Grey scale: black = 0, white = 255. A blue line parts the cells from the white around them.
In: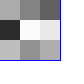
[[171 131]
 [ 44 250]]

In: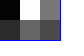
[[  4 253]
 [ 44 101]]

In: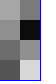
[[167 122]
 [143  12]]

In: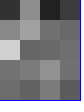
[[ 50 142]
 [136 161]]

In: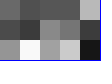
[[105  80]
 [ 75  59]]

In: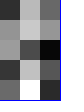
[[ 47 186]
 [148 201]]

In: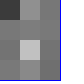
[[ 59 144]
 [120 125]]
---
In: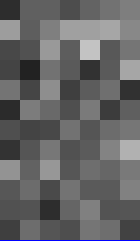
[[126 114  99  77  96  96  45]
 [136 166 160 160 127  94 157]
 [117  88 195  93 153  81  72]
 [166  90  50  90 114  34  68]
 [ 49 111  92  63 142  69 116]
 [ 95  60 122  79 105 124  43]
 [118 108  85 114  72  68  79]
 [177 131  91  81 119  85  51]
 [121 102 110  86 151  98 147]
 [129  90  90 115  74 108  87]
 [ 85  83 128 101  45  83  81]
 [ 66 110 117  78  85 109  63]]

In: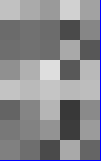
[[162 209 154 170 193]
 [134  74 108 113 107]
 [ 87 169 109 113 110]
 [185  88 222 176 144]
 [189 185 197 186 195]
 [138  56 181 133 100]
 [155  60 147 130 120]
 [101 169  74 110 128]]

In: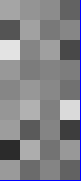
[[ 98 140 148 165]
 [134 121 161  84]
 [ 72 159 133 227]
 [125 131 124 152]
 [113 136 151 134]
 [218 128 177 150]
 [ 61 132  90 157]
 [152 115 173  43]
 [ 98 132 107 154]]

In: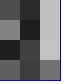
[[193  42  77]
 [193  30 131]
 [194  65  32]
 [114  61  96]]

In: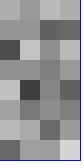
[[173 185 153 173]
 [104  98 150 150]
 [184 142 194  77]
 [153 127 145 145]
 [ 98 134  62 193]
 [127 141 121 162]
 [155 107 170 184]
 [212 156 158 104]]

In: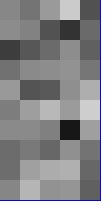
[[ 81 203 154 116 135]
 [106  51  82 130 140]
 [ 96 141 107  87  61]
 [118 146 141 138 113]
 [174 143  89  84 153]
 [206 155 184 158 125]
 [159  23 128 138 138]
 [115 144 103 121 108]
 [103 176 172 160 109]
 [ 96 149 146 181 134]]

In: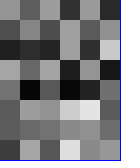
[[ 41 154  50 157  94 148]
 [145  90 159  77 133  79]
 [201  48 159  36  45  32]
 [ 23 148  29 164 103 165]
 [112  35   8  88   7 114]
 [ 91 228 205 146 157  90]
 [109 144 138 114 105  92]
 [151 138 222  86 165  61]]

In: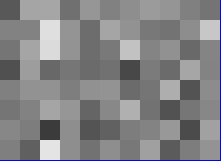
[[116 128 149 155 142 129 150 112 166 165  88]
 [199 141 115 120 146 165 109 148 223 130 130]
 [132 105 145 132 194 121 109 147 219 165 117]
 [131 166 107 123  72 113 107 118 104 157  80]
 [140  83 174 117 107 147 145 126 146 146 128]
 [135 118  82 114 176 136 101 150 165 130 117]
 [161  75 152 131 125  97  84 142  59 125 135]
 [147 125  91 160 120 142 114 142 228  96 127]]

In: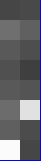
[[ 73  70]
 [ 96 111]
 [ 78  89]
 [ 63  80]
 [ 84  89]
 [225 108]
 [ 76  95]
 [ 70 251]]
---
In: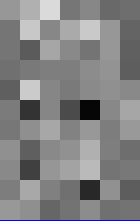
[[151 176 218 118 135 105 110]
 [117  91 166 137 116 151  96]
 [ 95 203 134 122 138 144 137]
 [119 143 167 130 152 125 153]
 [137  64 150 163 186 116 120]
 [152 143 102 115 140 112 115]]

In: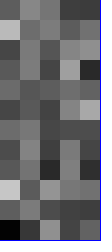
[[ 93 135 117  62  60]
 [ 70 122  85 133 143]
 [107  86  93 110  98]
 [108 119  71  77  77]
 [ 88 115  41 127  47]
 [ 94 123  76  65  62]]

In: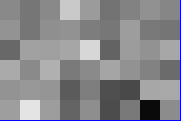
[[137 118 137 201 155 114 130 145 134]
 [104 161 159 166 215  99 156 146 167]
 [147 152 149  91 126  79  73 167 168]]

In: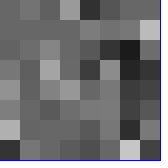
[[103 115  96 154  49  85 103 103]
 [ 99 109 133 104  88  52  27 109]
 [146  97 130 151 103 120  60  67]
 [176 101 103 103  89 119  46 121]]

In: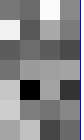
[[119 107 251 136]
 [ 92 108  92  74]
 [198   0 163  51]
 [165 192  70 106]]

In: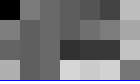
[[  0 122 105  93  84  66 189]
 [100  95 105  49  56  56 195]]

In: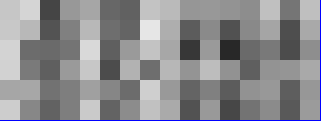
[[198 213  69 152 166 103  97 195 186 150 152 147 141 192 117 191]
 [211 108 106 116 217  95 154 195 167  55 154  40 106 121  76 142]
 [166 167 114 126 160 134 108 207 153 100 128  92 146 152  94 151]]
